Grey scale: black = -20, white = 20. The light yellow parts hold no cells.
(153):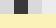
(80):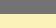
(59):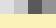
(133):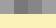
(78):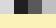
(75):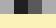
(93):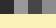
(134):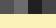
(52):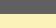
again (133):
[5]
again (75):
[7]
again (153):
[14]
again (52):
[-5]
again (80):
[-2]

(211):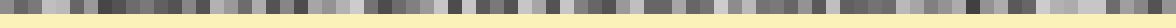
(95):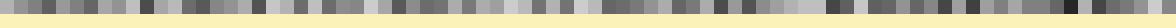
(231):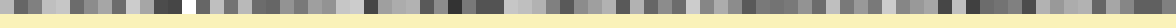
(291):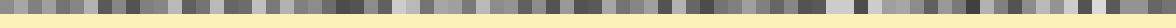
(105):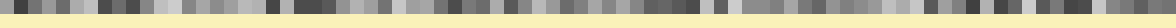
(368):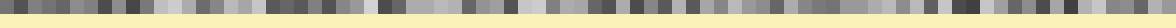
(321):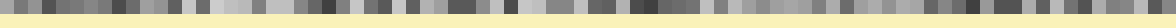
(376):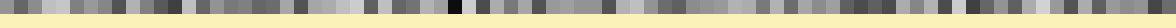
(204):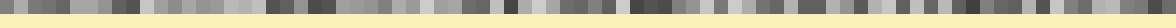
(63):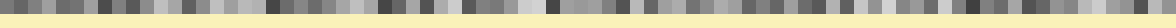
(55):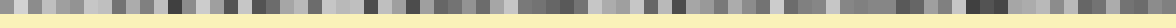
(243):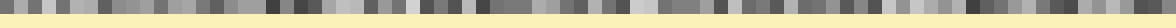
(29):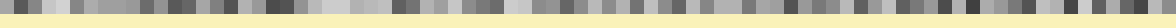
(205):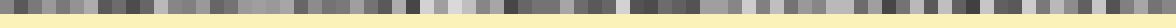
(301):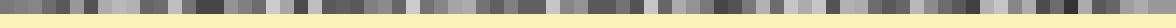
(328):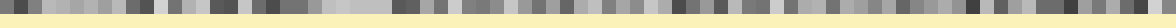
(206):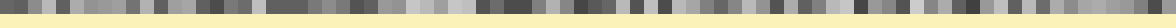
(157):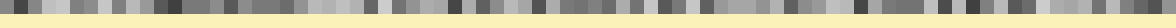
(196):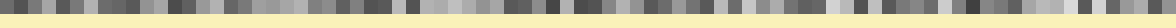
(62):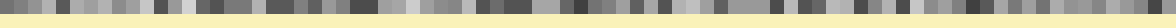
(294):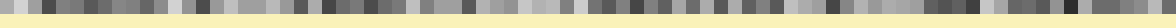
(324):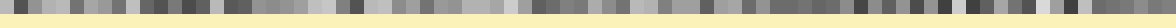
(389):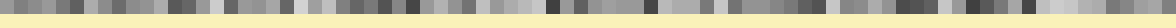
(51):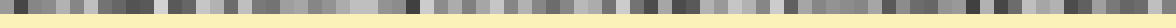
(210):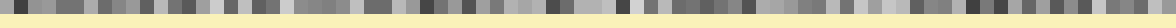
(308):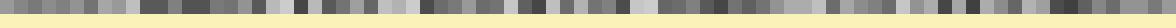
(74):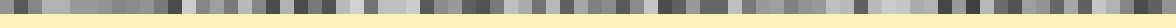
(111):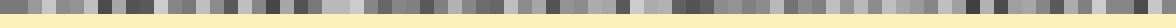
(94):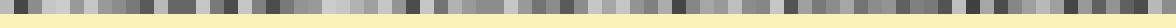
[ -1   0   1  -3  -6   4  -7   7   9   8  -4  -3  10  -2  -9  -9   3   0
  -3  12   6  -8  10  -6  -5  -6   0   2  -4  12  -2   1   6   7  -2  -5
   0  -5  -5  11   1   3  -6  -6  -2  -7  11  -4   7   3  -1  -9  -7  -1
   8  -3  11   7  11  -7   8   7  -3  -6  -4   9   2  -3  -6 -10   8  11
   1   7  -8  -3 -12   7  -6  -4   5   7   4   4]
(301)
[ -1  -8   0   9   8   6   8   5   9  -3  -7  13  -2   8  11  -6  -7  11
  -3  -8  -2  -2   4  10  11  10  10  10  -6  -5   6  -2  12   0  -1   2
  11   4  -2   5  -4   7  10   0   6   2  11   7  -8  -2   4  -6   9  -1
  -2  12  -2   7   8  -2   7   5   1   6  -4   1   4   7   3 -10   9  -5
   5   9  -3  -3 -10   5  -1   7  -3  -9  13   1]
(328)
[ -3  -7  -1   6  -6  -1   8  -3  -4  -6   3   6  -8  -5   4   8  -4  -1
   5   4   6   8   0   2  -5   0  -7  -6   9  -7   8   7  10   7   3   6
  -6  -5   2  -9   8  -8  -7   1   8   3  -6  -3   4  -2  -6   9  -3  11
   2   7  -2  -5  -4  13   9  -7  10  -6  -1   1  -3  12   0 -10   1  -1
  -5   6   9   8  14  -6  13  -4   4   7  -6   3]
(196)
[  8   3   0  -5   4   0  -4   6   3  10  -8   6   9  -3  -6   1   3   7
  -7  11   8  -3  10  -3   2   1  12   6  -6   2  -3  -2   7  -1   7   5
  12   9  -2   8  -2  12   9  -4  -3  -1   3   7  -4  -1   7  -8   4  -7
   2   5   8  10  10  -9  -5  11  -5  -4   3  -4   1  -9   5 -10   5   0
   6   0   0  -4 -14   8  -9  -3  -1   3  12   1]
(95)
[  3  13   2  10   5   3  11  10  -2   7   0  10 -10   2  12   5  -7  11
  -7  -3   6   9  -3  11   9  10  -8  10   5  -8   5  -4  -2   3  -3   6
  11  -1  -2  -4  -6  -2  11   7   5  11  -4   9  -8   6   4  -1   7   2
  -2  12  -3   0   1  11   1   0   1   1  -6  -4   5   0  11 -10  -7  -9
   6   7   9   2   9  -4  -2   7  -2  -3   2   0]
(55)
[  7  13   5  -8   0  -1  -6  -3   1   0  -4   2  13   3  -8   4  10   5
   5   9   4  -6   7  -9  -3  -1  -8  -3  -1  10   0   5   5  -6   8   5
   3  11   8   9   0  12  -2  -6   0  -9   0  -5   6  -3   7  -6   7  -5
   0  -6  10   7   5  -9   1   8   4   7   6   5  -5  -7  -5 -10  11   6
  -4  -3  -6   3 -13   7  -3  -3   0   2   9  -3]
(294)

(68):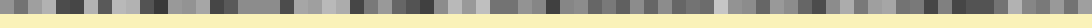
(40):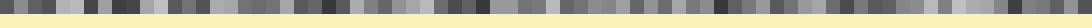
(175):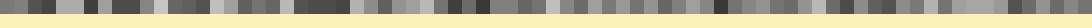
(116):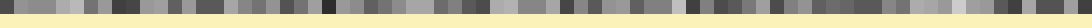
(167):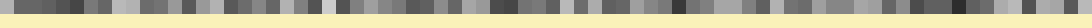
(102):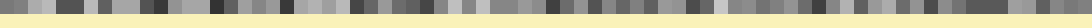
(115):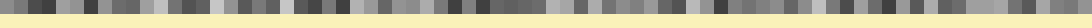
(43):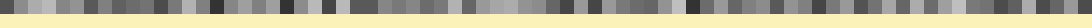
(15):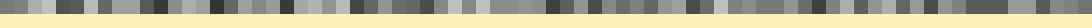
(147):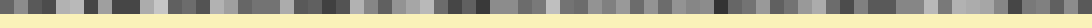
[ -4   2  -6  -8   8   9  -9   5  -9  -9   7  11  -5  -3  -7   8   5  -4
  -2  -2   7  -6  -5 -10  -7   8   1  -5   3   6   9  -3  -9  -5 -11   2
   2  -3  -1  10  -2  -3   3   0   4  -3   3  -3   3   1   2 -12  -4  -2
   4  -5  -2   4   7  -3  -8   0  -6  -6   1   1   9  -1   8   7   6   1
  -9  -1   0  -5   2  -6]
(147)
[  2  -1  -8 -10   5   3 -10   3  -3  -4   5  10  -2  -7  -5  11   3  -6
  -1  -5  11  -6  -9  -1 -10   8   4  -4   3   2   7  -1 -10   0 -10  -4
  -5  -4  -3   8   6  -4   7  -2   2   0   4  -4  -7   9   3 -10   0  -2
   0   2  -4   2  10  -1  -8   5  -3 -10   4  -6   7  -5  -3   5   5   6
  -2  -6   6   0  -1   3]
(115)
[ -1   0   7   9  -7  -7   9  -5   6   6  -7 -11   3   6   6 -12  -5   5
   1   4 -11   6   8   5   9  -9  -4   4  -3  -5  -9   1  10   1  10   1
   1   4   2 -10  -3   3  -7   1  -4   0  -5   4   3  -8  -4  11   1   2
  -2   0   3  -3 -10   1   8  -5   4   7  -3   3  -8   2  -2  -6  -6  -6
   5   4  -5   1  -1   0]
(102)
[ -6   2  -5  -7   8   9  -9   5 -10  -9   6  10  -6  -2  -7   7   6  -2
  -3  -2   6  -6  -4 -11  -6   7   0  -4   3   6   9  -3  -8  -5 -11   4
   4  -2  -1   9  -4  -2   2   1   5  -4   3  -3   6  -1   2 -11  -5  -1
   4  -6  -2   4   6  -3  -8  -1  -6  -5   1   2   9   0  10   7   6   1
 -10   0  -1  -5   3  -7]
(40)
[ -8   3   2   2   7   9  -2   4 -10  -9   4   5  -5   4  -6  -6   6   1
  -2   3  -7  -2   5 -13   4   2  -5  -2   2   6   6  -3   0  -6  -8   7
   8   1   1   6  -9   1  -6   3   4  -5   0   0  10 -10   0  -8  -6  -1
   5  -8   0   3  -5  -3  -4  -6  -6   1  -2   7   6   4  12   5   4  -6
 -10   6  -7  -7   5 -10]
(116)

